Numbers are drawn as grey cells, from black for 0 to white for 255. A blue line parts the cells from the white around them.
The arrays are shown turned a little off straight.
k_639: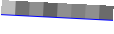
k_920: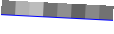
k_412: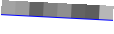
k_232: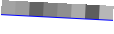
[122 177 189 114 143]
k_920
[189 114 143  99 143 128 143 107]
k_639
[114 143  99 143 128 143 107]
k_639
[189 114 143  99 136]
k_920

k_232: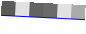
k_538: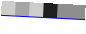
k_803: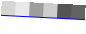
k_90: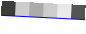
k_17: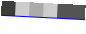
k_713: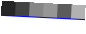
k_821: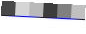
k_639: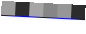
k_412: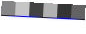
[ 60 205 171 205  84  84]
k_17
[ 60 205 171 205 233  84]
k_90
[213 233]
k_803
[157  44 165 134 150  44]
k_639
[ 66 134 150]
k_713

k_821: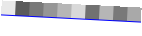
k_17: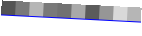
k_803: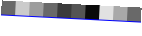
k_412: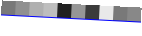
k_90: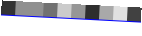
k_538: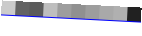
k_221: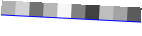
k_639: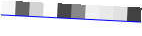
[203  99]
k_538
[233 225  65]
k_639
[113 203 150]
k_90
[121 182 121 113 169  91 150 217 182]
k_17

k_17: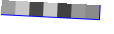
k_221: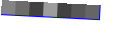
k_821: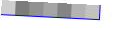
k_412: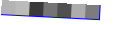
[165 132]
k_821
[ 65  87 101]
k_221

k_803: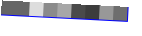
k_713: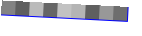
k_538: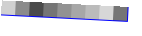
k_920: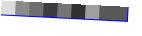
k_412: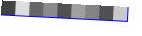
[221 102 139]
k_412
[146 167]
k_538
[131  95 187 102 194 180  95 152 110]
k_713
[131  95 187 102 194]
k_713
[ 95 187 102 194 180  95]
k_713
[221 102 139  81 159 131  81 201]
k_412
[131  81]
k_412

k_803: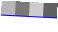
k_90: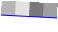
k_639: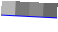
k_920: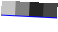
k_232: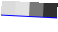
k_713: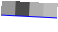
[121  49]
k_232
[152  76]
k_713
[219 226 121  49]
k_232

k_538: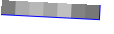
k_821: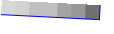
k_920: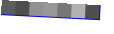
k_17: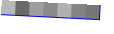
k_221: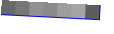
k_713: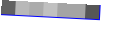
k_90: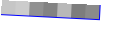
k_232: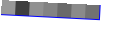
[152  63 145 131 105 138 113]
k_232
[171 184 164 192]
k_538
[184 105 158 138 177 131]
k_17
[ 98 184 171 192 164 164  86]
k_713
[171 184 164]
k_538
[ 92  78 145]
k_920

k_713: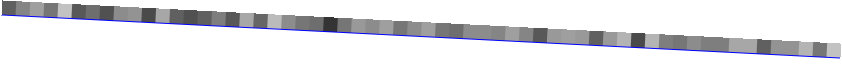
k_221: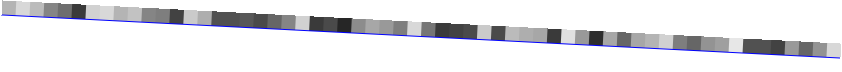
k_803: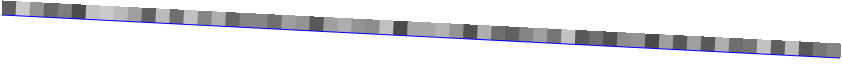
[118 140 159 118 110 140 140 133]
k_713
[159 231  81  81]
k_221
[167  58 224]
k_221
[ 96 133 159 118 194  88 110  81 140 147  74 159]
k_803

